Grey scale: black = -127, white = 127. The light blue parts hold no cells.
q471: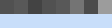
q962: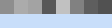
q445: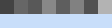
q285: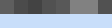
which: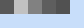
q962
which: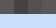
q471
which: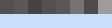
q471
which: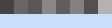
q445
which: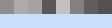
q962
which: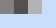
q445

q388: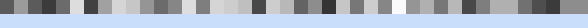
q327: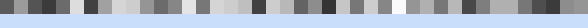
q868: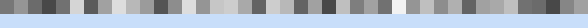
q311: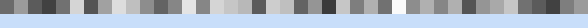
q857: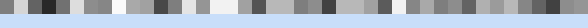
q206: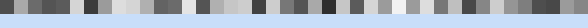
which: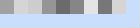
q327
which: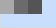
q206

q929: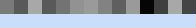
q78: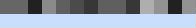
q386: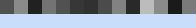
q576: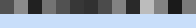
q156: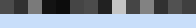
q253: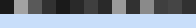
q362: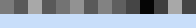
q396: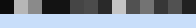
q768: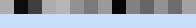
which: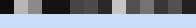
q396
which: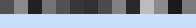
q386
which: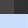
q253

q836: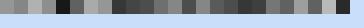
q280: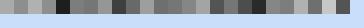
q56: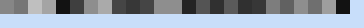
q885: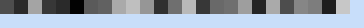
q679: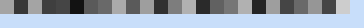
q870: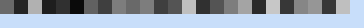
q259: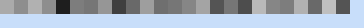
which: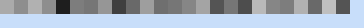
q259
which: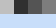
q870
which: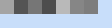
q259
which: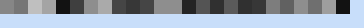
q56
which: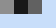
q836
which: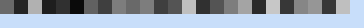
q870

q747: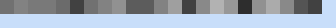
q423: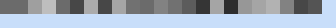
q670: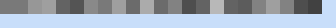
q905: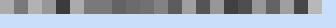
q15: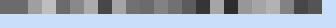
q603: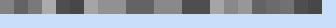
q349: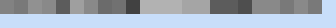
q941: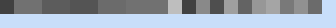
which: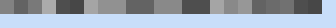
q603
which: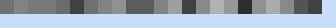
q747
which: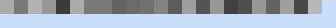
q905

